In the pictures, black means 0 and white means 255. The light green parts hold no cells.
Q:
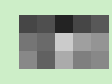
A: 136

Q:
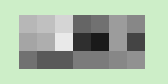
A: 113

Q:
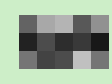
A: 117

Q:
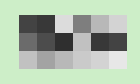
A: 193

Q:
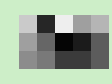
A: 140

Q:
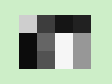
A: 12

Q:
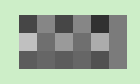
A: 92

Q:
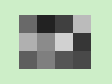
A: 94

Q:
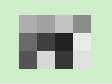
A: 84

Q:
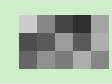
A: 102
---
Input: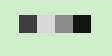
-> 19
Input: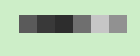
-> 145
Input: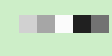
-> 114
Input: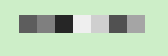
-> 165
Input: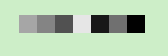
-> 1
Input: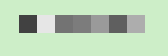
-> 173
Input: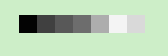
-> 217
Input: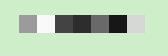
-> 215
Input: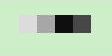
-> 71
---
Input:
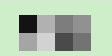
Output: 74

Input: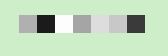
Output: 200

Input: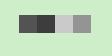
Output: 202

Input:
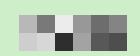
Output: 88

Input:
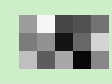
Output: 8

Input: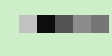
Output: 140

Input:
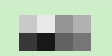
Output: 98

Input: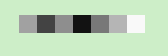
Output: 181
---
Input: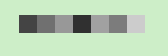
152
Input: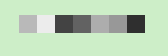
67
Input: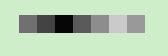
6
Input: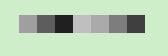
32
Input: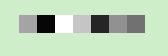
255
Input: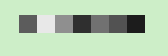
143
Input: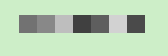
190
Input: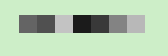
195
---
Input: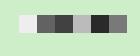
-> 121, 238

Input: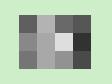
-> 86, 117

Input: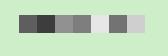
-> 207, 94

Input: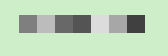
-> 64, 127

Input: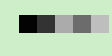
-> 190, 3

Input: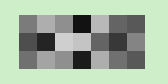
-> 88, 112

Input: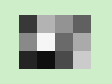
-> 96, 36

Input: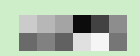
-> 141, 106

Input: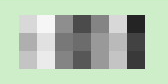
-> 36, 196
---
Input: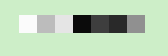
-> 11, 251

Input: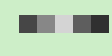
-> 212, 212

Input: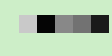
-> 136, 201

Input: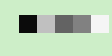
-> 99, 245

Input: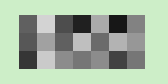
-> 191, 211

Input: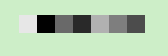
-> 41, 231
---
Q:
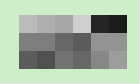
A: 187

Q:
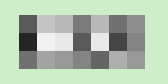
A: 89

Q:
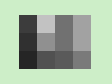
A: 60

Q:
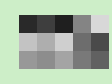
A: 41

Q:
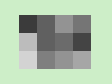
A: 59

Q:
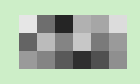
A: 230

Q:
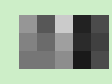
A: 150

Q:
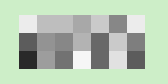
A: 236

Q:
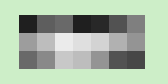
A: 31
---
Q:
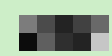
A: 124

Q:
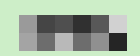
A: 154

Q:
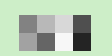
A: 130

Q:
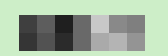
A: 63

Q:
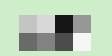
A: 196

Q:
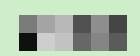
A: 123
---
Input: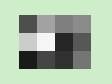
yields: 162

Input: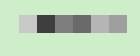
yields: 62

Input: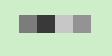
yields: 57

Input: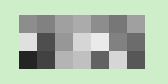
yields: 129

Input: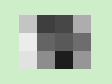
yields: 62

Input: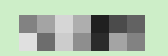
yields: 164

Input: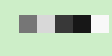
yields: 216

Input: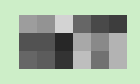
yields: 147
